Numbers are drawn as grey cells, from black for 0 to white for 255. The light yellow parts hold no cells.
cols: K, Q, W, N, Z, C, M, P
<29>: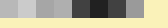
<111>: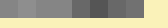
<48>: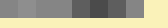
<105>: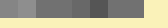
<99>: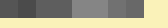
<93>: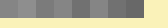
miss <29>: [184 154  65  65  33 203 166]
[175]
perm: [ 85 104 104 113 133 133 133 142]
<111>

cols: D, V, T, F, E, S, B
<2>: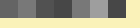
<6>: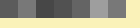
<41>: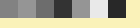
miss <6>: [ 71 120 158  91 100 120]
[81]
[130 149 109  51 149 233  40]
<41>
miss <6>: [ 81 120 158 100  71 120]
[91]

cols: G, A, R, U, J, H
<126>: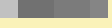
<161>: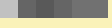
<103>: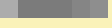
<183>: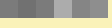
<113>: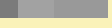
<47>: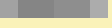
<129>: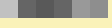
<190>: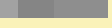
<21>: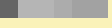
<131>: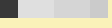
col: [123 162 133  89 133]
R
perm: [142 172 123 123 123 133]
<103>
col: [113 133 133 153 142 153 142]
J

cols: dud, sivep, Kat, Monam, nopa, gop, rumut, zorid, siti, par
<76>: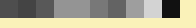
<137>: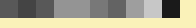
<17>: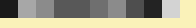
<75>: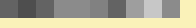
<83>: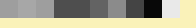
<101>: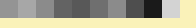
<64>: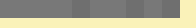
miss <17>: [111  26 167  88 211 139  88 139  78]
[35]
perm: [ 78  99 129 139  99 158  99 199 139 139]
<75>
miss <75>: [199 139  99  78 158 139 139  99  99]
[129]

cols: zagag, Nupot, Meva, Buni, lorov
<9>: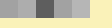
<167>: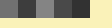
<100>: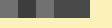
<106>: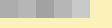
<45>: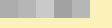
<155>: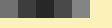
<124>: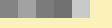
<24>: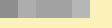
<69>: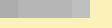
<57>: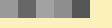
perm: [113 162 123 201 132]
<124>
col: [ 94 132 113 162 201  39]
Meva
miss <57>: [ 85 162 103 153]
[142]
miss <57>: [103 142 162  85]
[153]
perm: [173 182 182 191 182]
<69>
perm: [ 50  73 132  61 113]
<167>
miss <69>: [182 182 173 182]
[191]

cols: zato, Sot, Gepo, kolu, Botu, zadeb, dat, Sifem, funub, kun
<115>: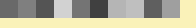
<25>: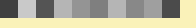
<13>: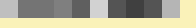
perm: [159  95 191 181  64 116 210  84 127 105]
<115>
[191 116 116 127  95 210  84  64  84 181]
<13>
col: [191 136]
Sifem
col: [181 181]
dat

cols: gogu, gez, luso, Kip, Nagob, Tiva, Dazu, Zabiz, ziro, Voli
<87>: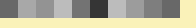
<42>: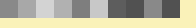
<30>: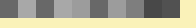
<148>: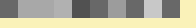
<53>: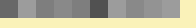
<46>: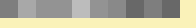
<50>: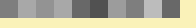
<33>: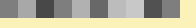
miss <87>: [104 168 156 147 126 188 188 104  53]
[115]
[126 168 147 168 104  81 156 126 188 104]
<50>
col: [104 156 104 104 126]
Voli
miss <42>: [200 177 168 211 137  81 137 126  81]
[93]

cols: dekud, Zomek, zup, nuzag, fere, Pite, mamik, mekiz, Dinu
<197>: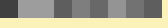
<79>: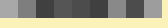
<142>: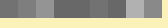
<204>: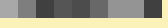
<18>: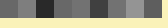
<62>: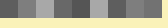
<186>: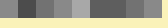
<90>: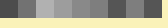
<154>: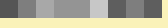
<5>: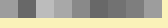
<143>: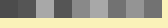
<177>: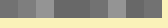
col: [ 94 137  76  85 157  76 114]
dekud
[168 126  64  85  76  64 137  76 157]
<79>
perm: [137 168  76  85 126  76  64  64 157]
<79>

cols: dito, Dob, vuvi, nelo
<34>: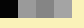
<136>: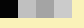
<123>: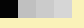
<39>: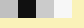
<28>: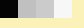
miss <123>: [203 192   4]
[214]
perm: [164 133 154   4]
<34>

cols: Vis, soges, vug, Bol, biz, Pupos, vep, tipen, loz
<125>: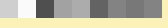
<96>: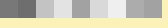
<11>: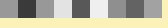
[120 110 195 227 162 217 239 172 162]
<96>
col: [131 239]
vep
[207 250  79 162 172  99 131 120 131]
<125>
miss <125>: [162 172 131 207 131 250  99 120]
[79]
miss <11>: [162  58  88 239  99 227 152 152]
[143]

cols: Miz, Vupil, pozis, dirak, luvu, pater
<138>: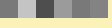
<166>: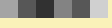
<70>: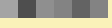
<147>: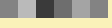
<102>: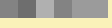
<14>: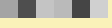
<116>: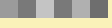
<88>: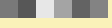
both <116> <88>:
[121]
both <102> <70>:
[131]
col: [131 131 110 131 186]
dirak
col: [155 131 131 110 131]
dirak
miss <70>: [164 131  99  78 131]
[143]
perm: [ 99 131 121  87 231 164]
<88>
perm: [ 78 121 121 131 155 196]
<138>

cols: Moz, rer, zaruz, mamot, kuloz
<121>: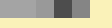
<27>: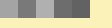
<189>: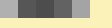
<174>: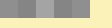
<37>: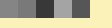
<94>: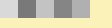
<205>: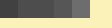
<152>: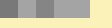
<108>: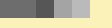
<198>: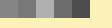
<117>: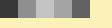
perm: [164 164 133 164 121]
<152>
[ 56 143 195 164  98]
<117>
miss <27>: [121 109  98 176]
[164]
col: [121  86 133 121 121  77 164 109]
rer
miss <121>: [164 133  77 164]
[153]
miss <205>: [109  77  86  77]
[65]

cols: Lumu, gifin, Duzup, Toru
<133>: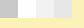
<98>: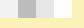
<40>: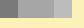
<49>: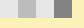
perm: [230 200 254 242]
<133>
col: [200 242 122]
Lumu
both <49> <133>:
[230]
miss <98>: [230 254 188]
[242]
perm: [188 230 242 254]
<98>

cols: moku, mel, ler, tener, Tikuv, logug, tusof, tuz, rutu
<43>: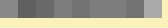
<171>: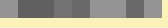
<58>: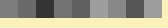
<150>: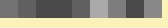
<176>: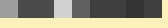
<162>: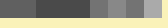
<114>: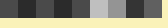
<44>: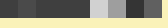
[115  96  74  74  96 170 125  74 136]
<150>
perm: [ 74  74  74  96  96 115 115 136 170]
<162>
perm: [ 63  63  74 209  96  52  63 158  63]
<44>
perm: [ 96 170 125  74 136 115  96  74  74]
<150>
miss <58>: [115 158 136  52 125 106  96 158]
[86]

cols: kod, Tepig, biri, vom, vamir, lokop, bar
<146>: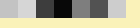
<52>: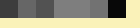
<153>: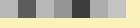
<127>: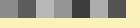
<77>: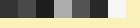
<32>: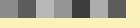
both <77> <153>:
[173]
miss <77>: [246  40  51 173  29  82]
[73]
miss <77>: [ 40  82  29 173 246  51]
[73]

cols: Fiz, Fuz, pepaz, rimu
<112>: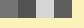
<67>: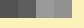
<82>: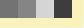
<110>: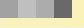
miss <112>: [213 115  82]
[93]
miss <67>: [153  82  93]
[144]
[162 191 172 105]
<110>
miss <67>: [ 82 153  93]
[144]

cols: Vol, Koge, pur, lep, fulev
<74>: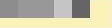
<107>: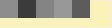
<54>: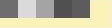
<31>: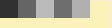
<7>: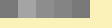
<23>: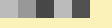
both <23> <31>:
[187]
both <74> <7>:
[141]

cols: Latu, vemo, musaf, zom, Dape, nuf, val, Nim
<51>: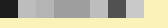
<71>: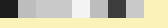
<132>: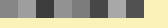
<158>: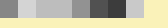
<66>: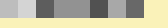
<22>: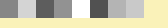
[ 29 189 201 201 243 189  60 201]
<71>
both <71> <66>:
[189]
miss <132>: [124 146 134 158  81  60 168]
[71]
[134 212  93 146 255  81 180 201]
<22>
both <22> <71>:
[201]
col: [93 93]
musaf

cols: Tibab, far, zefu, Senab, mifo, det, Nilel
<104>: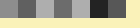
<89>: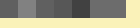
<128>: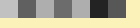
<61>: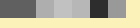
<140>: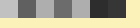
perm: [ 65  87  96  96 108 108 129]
<89>
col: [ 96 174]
zefu
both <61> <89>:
[96]
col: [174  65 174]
mifo
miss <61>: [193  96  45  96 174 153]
[183]
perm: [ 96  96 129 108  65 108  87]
<89>

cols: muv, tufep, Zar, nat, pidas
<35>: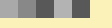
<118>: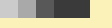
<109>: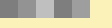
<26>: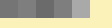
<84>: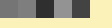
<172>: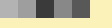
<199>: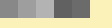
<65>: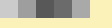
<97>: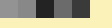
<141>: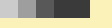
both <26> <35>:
[169]
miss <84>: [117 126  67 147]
[47]
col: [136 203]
muv
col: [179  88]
Zar
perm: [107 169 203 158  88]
<65>

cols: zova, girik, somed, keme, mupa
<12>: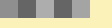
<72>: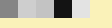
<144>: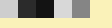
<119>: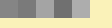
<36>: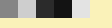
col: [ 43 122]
girik
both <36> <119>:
[133]
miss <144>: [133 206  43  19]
[216]
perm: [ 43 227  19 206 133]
<36>
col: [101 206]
girik

